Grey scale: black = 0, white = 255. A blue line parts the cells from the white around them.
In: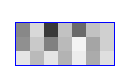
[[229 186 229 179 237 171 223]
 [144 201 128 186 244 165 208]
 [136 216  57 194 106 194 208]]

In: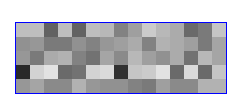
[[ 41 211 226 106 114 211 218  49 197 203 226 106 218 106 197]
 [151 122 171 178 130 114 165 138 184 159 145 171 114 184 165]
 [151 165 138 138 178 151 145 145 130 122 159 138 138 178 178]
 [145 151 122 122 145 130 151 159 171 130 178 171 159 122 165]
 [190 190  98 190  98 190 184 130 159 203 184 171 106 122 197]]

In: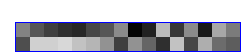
[[ 78 208 208 216 194 181 146  63 146 101  47 194  70 174 108  93]
 [131  86  63  47  39  70  86 139   4  33 187  55 139  25 167 123]]

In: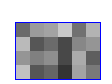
[[107 155 163 201 113 179]
 [149 128 142  72 171  94]
 [186  86 107  72 135 149]
 [193  86 101  52 163 121]]

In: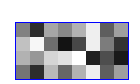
[[178 151 213 225 255  32  78  25]
 [117  45 185 102 178 239  94 159]
 [130  45 166 136 178 239  94 159]
 [193 247 110  19  71 239 124  51]]

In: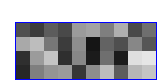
[[ 47 155 196  47 135  27 111  27 223 230]
 [ 39 127 148 155  54 141 189  92 182 196]
 [169 189 119  60 141  21  99  79 135  86]
 [ 79  60  92  73 155 163 127 175  73 111]]

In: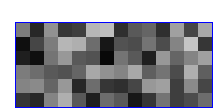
[[124  39 145  54  62 182 190  47  89 101  47 160  70 168]
 [ 54  39 132 175  89  31 109  89  23  54 116  62  76 109]
 [ 15  70 124 182 175 109  23  82  76 116  76 132 197  54]
 [ 31  15 116 152  89  82   8 116  89  31 152 101 132 160]
 [132 138 101 152  39 109  54  47  70 152 160  62 138  70]
 [124 109  89  82 101 168 145 132 168  95 116  76 175  95]]

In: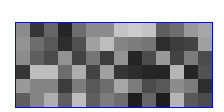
[[ 53 189 189 109 174  67 160  53  45  37  37 181  37  81]
 [ 95 132 174  95 189  95 124 109  29 101  29 181  88  75]
 [153 132 132  60 124  88 109 167 124  75  88 140 124  45]
 [140  53 101  37 109 140 140 196 204 196  95 109 153 167]
 [146 109  88  45  81 160 189 132 124 117  45  60  67 160]
 [140  95  75 146  67 117  60 146  37  75 153  67 124  75]]
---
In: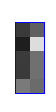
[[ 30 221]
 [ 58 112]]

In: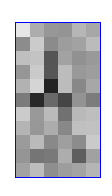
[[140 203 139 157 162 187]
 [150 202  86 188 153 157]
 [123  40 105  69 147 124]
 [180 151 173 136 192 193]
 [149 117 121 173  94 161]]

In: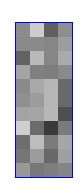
[[137 138 134 157]
 [164 128 125 138]
 [144 156 183 105]
 [207 107  58 123]
 [118 155 104 159]]

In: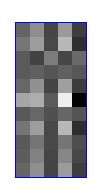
[[118 157  72 184  46]
 [ 90  96  85  96  87]
 [166 173  90 239   3]
 [118 157  72 184  46]
 [ 93 130  69 134  71]]

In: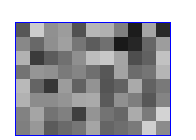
[[136 104 143 160 118  92 112  25  38 102 157]
 [115 149 144 122 133 111  87 163 108 117 181]
 [178 140 140 148 167 170  90 144 126  87 132]
 [127 152  91 106 118 165 101 110 122 207 139]]

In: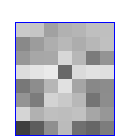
[[137 156 174 184 173 183 192]
 [221 228 234 104 218 225 223]
 [147 124 211 201 184 116 141]
 [ 62  93 143 187 112 102 125]]

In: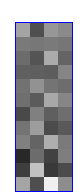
[[122 119 122 118]
 [ 96  95  93 133]
 [111  91 168 134]
 [116 157  75  89]
 [ 40 108  65 126]
 [165  78 240 141]]
